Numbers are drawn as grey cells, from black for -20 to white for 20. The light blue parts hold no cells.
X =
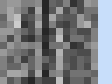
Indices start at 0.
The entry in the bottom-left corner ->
4
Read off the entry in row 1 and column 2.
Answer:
2
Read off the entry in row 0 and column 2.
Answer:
4
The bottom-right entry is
0
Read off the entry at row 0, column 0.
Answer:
2
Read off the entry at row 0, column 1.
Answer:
4
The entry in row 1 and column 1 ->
6
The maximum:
12
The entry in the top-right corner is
2
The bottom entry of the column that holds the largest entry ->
-2
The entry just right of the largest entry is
-12
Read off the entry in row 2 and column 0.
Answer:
-4
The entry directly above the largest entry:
10
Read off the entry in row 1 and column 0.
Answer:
2

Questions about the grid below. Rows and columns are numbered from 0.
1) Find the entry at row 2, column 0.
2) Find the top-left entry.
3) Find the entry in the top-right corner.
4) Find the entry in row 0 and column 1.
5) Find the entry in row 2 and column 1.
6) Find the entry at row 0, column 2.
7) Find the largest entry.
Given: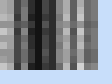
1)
9
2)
7
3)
-1
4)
5
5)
7
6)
-9
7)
13

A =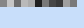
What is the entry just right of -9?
-11
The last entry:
-1

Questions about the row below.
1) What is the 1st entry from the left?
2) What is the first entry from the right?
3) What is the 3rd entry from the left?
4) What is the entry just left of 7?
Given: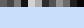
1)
-5
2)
-19
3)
-1
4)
13

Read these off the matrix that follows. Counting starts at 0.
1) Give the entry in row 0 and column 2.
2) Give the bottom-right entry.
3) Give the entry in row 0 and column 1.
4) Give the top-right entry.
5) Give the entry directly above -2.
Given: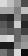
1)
4
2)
-18
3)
10
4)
-8
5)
-16

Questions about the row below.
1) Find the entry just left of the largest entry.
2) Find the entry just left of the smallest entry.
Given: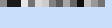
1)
-16
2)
-4

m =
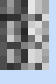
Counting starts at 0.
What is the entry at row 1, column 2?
-6
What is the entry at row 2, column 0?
-14
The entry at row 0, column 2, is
-6
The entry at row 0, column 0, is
-6
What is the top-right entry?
6
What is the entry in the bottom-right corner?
12
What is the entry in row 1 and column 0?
-4
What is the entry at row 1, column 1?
2
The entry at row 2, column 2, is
-12
